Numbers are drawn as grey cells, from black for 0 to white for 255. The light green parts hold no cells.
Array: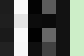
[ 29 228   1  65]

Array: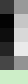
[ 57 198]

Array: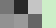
[118 154]

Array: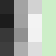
[ 40 161 242]

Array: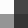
[252  53]

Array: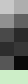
[200  97]

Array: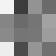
[243 107 119 112]
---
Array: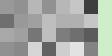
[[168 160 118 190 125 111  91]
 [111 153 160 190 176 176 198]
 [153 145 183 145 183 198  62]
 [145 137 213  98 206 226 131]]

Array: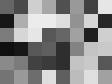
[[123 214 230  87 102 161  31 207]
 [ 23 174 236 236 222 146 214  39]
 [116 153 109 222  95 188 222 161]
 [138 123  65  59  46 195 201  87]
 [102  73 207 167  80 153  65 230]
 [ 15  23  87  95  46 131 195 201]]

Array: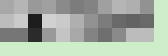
[[188 202  29 209 202 175 146 124 105  99 105]
 [168 181 153 160 138 124 131 160 181 175 146]
 [118 118  43 153 196 168 131 111 138 188 188]]

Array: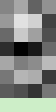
[[153 225 209  66]
 [105 201 160  79]
 [119 181 173  58]
 [133 167  98 146]
 [167 126 140 187]
 [ 91  79  51 119]
 [ 45   2  24 105]]

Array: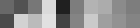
[[ 74 210 187 225  67 132 202 159 146 132]
 [104  82 119 218  32 125 179 172 139 125]]

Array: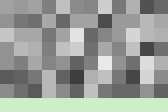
[[146 184 176 127 192 205 111 168 133 192  70 111]
 [198 168 168 119 162 227 104 133 154 213 184 176]
 [162 154 162 127 192 139 133 205 119 176  82 104]
 [146 127 168 133 146  98 127 233 146 111 220 176]
 [146 119 111 168 104 162 162  76 154 154 184 168]
 [139 111  90 184 139  98 192 119 104 104 146  98]
 [ 90  98 119 184  98  62 176 192 119  70 213 139]]

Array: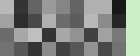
[[108 168 191  52 168 146  65 161 120]
 [114  87  52 139  65  87 146  72 114]
 [184  52 100 154 133 100 176 176  24]
 [161  45  72 176 108  93 184 139  38]]

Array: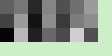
[[  5 184  32 104  73 207  80]
 [ 66 155  19 141  58 125 141]
 [ 96 119  40 133  80 111 155]]
